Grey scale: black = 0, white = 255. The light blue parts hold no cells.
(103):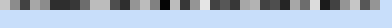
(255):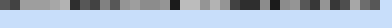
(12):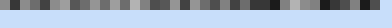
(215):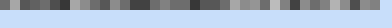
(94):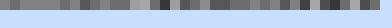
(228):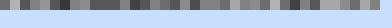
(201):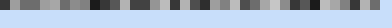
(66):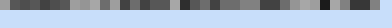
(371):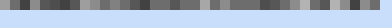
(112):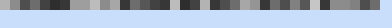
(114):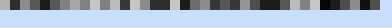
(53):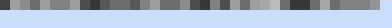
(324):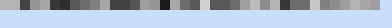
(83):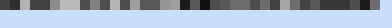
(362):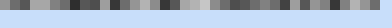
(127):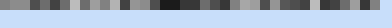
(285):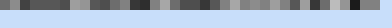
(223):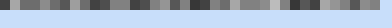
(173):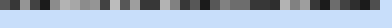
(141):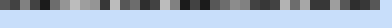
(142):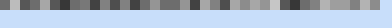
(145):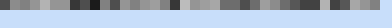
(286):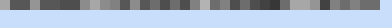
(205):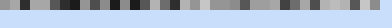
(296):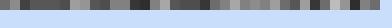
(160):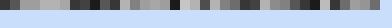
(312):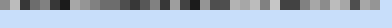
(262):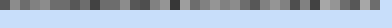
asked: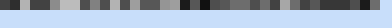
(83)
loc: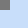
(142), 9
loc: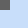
(215), 4
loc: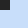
(103), 29

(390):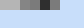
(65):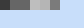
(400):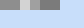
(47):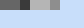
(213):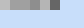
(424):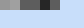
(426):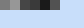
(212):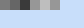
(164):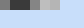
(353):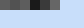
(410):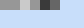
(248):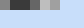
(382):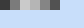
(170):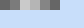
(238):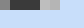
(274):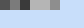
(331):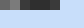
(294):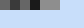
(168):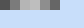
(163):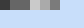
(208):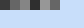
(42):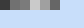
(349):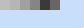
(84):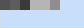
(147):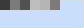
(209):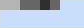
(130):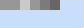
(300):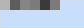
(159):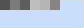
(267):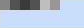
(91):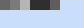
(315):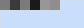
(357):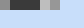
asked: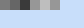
(212)
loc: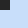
(424), 5
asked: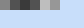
(267)
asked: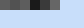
(353)
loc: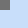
(42), 2
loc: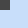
(426), 3
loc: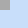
(163), 5

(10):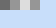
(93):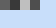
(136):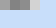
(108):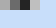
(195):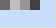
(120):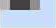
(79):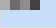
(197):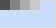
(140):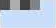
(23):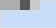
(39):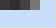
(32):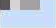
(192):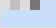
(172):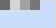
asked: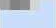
(136)
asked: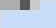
(23)
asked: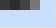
(39)
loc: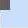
(93), 1
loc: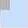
(120), 1
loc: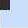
(39), 2

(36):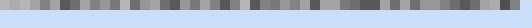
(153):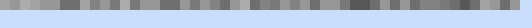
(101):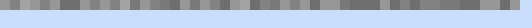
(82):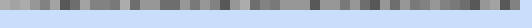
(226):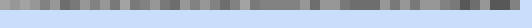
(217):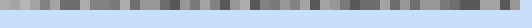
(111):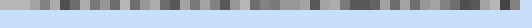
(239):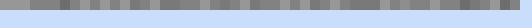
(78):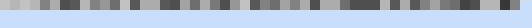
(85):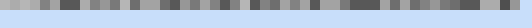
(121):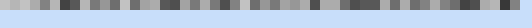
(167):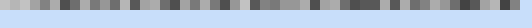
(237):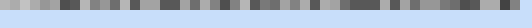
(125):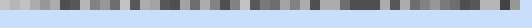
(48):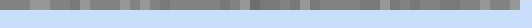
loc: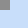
(239), 41
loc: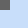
(111), 38

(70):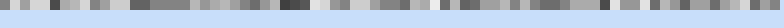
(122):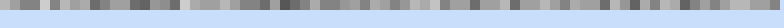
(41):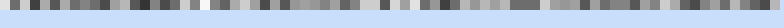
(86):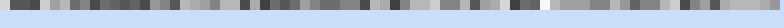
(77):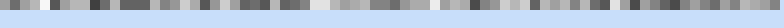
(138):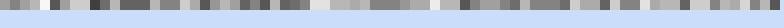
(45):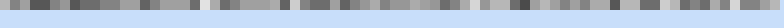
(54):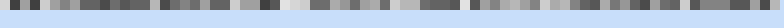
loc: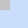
(122), 44
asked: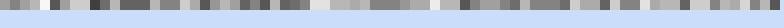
(138)
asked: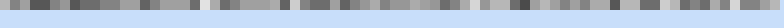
(45)
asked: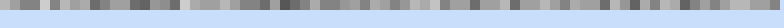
(122)
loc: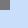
(54), 62
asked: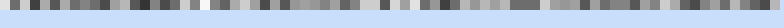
(41)
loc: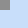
(122), 17

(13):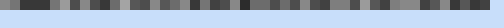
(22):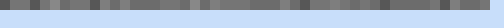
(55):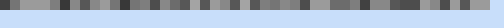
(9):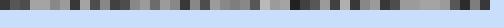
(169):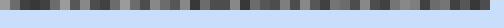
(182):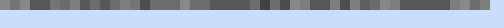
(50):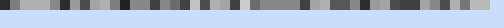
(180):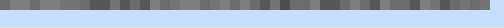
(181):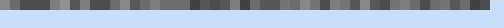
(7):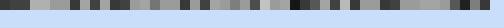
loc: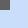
(182), 37
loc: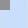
(181), 7

